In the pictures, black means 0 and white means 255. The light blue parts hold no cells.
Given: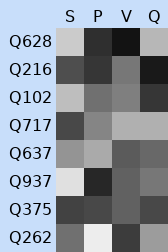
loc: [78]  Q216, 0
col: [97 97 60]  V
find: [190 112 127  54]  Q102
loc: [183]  Q628, 3
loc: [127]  Q102, 2

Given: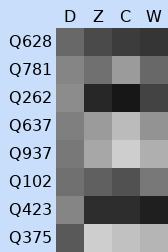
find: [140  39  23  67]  Q262
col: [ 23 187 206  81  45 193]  C
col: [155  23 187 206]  C

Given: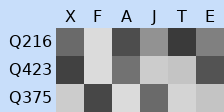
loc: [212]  Q375, 4
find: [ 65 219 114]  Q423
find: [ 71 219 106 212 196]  Q375
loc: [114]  Q423, 2
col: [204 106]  J
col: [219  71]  F
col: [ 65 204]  X

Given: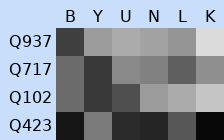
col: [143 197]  K
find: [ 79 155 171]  Q102
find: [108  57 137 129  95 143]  Q717

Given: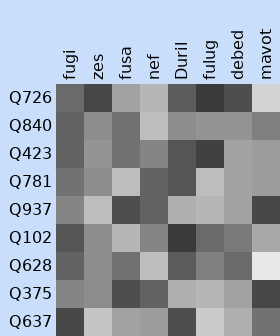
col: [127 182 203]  fulug
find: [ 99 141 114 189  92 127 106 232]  Q628
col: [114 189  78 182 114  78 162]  fusa

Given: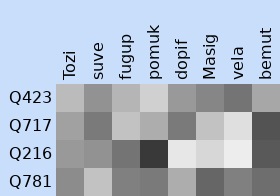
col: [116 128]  fugup
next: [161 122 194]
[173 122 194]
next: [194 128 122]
[173 102 128]
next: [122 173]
[102 128 110]

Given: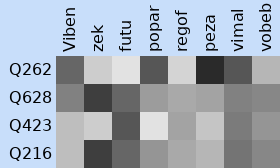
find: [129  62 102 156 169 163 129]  Q628
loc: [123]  Q423, 6
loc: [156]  Q628, 3
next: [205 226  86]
[212  42  86]

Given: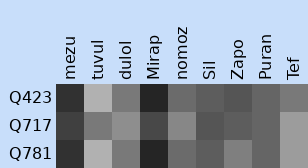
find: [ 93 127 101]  Q781
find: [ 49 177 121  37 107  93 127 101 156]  Q781
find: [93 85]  Q423
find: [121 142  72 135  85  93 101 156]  Q717
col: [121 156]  Tef
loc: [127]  Q781, 6

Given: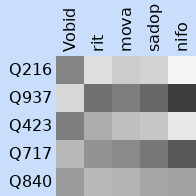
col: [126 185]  Vobid
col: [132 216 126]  Vobid
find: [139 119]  Q717

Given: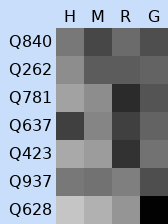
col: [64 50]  R
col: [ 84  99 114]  G

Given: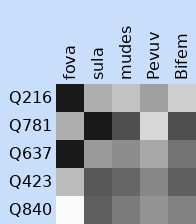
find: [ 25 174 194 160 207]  Q216
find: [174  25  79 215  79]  Q781
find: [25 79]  Q781
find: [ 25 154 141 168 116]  Q637
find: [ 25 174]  Q216
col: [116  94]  Bifem

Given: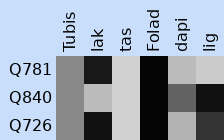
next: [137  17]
[209   5 179]
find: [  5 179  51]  Q726
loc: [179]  Q726, 4
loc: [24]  Q781, 1
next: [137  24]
[209   5 187]
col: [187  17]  lak

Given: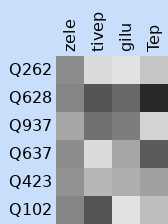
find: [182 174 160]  Q423
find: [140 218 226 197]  Q262
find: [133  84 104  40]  Q628
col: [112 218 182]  tivep

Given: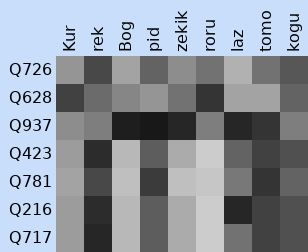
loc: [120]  Q781, 6
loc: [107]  Q628, 1
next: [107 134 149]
[114  52 163]
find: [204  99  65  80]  Q423
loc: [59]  Q781, 3

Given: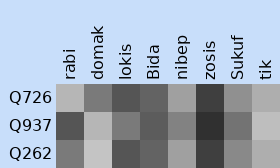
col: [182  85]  rabi
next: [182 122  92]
[130  48 115]

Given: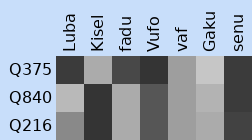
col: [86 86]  Vufo
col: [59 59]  senu
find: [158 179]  Q840
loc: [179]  Q840, 5
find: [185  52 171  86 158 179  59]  Q840
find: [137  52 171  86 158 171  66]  Q216
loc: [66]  Q216, 6

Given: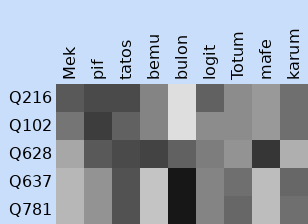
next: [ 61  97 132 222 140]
[140 153 111]
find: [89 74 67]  Q628
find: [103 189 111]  Q781
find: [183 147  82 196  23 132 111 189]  Q637
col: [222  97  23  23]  bulon

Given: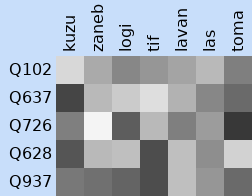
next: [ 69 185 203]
[222 178 135]
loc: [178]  Q637, 4
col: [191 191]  lavan
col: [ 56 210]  toma
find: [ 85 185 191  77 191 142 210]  Q628
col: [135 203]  logi

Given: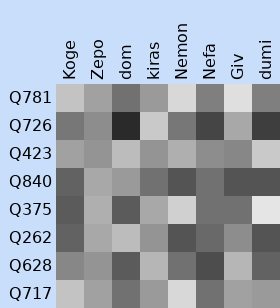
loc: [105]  Q262, 5
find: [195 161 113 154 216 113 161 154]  Q717
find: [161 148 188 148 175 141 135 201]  Q423
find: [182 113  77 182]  Q628

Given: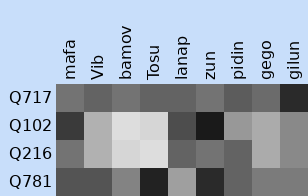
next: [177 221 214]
[ 77  26 152]
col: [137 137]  gilun
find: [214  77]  Q102
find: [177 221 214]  Q102
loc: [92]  Q717, 6
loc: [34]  Q781, 3
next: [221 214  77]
[ 26 152 171]

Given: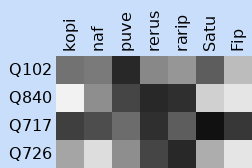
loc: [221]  Q726, 1
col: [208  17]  Satu
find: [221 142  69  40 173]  Q726
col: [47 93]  rarip
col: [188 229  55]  Fip
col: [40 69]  puve
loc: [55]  Q717, 6

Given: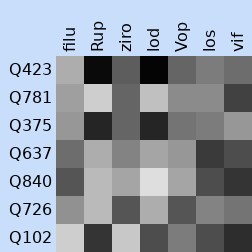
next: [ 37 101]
[ 37 116 124]
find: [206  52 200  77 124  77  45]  Q102
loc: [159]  Q781, 0
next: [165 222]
[165  77  52]

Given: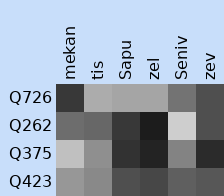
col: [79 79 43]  zev
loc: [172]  Q726, 1
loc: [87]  Q423, 5
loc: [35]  Q375, 3
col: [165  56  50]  Sapu
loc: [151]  Q423, 0

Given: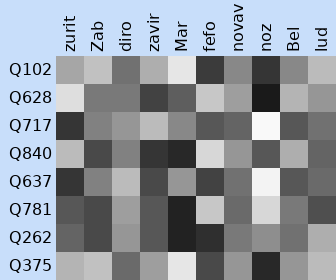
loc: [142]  Q262, 7
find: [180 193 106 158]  Q375
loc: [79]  Q781, 9
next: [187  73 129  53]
[ 40 215 150]
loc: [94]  Q628, 4

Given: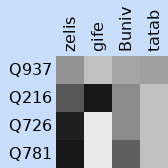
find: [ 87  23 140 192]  Q216
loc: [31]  Q726, 0

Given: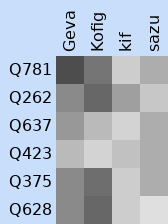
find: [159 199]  Q262
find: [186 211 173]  Q637
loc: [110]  Q375, 1

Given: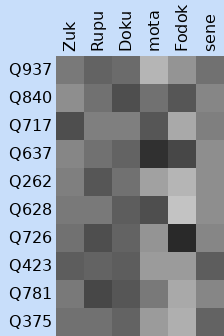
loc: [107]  Q937, 2
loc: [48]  Q637, 3

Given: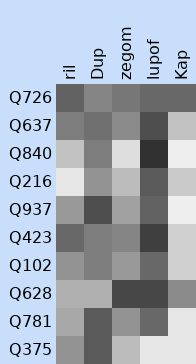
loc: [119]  Q726, 2
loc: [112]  Q637, 1
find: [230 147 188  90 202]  Q216
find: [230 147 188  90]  Q216
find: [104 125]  Q423

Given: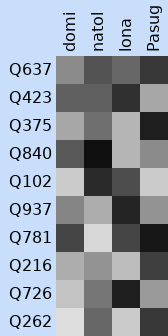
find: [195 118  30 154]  Q726
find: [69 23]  Q781

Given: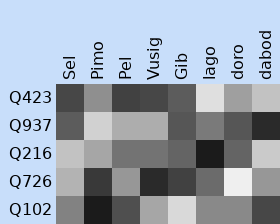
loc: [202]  Q216, 7
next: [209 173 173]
[ 86 122  86]

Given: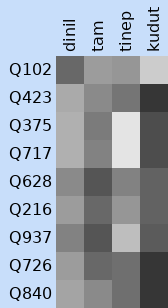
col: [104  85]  tam
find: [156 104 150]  Q216
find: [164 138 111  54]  Q840
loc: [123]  Q375, 1
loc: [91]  Q937, 3

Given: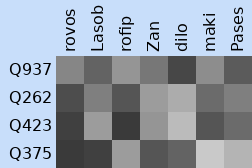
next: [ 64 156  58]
[149 187  85]
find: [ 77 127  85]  Q262
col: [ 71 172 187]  dilo
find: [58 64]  Q375
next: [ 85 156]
[172 107 127]
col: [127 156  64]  Lasob
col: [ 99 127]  Lasob

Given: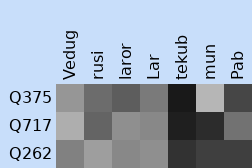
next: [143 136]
[ 31  44 114]
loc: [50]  Q262, 4
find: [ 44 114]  Q717
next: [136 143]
[50 63 63]
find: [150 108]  Q375
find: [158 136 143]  Q262

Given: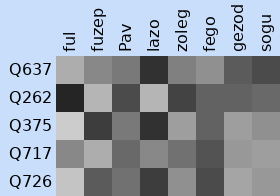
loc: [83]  Q717, 5
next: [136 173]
[105 136 113]
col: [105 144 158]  sogu
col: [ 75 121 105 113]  Pav

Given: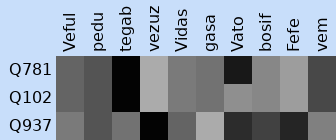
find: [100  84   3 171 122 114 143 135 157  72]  Q102
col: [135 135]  bosif

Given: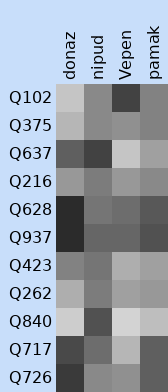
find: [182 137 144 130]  Q375
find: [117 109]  Q628
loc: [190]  Q840, 3
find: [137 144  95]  Q726

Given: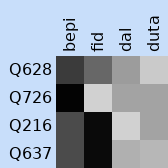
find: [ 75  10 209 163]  Q216
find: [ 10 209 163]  Q216
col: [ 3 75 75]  bepi
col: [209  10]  fid
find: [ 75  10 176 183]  Q637

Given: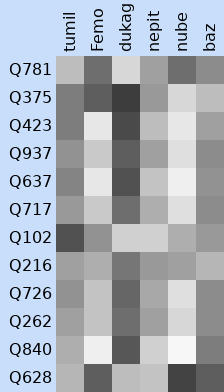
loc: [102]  Q726, 2
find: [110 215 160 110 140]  Q781
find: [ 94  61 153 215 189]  Q375
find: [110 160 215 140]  Q262
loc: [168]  Q726, 3
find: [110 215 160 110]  Q781

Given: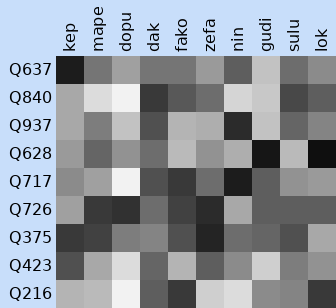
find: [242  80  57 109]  Q717
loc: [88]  Q840, 4
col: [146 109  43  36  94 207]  zefa
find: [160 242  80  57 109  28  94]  Q717
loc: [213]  Q840, 6

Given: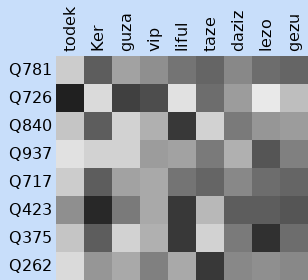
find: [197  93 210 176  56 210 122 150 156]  Q840
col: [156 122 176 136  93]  daziz

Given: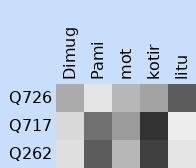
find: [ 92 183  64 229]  Q262
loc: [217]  Q717, 0
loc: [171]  Q726, 0
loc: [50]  Q717, 3
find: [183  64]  Q262
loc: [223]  Q262, 0
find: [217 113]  Q717

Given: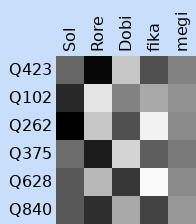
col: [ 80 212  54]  Dobi
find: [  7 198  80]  Q423
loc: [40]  Q102, 0

